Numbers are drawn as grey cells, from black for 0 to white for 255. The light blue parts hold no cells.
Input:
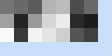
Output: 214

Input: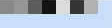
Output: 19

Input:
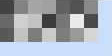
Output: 60

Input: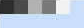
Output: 177

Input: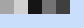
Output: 21

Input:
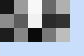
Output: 241
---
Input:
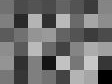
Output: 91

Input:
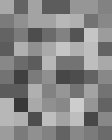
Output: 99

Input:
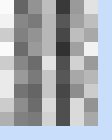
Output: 204

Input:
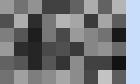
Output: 126

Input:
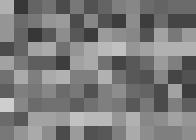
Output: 149

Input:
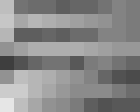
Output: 182

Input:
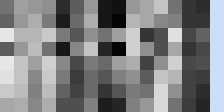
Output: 230

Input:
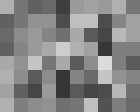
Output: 105
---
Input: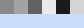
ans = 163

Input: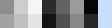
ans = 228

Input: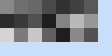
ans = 199

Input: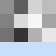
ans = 164

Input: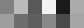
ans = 110

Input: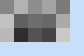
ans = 185

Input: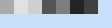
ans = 207

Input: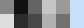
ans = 221

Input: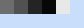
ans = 109

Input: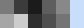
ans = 166
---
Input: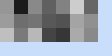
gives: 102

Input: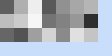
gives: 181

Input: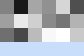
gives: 79

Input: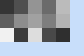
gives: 187

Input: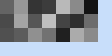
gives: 19

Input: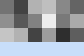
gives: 100

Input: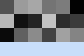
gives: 2
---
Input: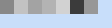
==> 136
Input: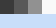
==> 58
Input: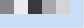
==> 134
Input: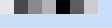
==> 230
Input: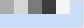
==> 172
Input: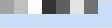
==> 163
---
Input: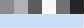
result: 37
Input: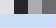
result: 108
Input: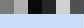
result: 80
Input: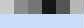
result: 182
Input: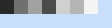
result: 244
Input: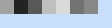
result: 135
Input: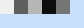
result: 117
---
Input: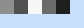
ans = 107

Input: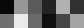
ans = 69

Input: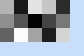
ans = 30

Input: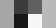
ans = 247

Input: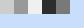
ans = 45

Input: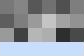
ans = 46

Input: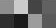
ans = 156

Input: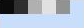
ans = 225
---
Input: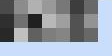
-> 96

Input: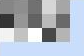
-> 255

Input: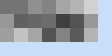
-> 165

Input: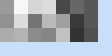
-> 139

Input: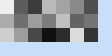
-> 73

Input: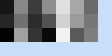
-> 52
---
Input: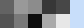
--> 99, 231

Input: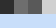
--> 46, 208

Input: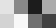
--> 227, 65

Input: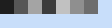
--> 30, 109

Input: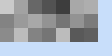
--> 202, 95

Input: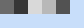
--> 106, 82

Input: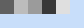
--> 96, 223

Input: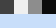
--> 65, 11

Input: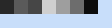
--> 40, 12
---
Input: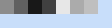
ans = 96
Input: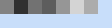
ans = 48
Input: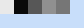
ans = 9
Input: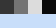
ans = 116
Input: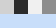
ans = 43
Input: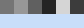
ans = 151
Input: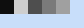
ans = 206
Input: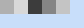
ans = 216
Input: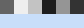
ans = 238
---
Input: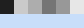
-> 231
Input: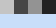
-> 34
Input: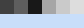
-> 221
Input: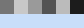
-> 28
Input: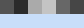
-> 70
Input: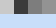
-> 147
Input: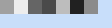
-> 139
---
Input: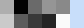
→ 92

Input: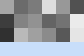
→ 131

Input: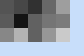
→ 20

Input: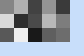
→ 46

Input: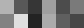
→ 223

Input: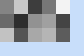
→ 45
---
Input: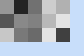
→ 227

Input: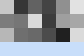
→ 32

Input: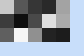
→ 35

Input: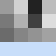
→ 147

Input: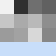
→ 216

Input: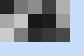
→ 57

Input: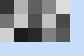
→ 129

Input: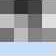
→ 130
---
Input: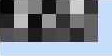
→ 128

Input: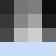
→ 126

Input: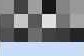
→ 159

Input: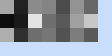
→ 139

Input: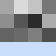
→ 195

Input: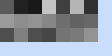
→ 25
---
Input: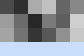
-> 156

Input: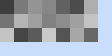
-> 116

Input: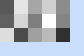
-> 96

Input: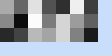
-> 137

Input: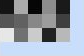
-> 85

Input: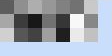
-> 167

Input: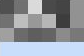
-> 113
